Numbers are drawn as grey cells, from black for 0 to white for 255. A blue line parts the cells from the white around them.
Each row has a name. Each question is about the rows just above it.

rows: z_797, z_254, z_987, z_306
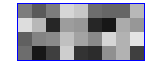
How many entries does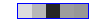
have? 5
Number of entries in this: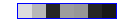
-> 7
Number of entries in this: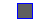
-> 1
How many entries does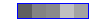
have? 5
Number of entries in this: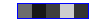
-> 5
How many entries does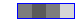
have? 4

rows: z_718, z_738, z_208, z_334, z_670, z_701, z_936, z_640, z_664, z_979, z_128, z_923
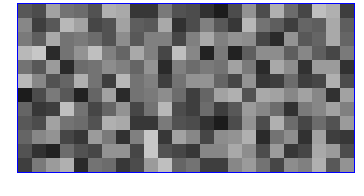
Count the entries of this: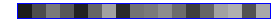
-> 18
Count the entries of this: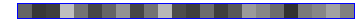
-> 24
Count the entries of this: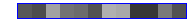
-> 12
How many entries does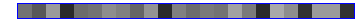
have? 24
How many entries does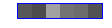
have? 6
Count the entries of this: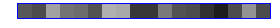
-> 18
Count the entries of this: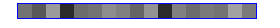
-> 17

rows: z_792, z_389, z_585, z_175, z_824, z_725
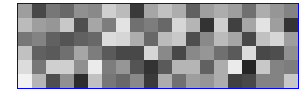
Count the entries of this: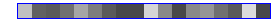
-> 18
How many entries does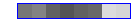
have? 8
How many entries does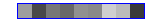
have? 9
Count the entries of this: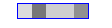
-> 5
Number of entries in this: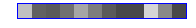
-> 12
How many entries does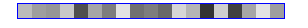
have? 19
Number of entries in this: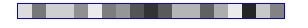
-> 19

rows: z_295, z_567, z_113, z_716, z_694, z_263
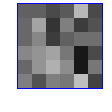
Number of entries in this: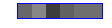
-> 6
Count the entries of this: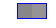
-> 2
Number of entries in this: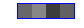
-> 4
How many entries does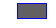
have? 2
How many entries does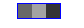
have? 3
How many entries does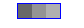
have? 3

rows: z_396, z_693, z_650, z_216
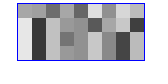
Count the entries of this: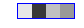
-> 4
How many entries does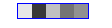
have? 5
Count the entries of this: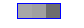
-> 3
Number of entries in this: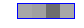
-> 4
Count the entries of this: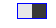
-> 2
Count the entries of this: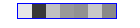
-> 7

